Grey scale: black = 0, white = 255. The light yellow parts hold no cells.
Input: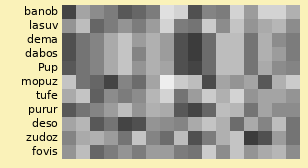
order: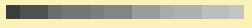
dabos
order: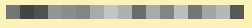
deso
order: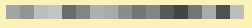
Pup
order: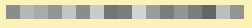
lasuv

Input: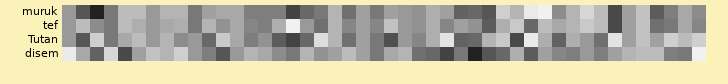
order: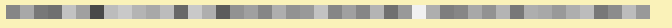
tef
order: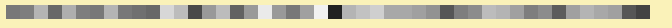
muruk

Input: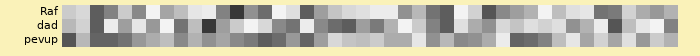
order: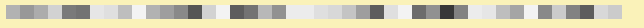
Raf
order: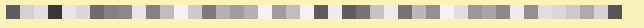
Raf

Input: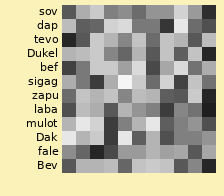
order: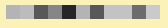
tevo
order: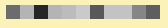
zapu
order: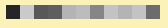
zapu
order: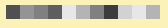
mulot
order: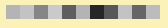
Dukel

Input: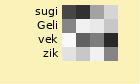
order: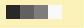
vek
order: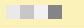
Geli
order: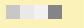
Geli

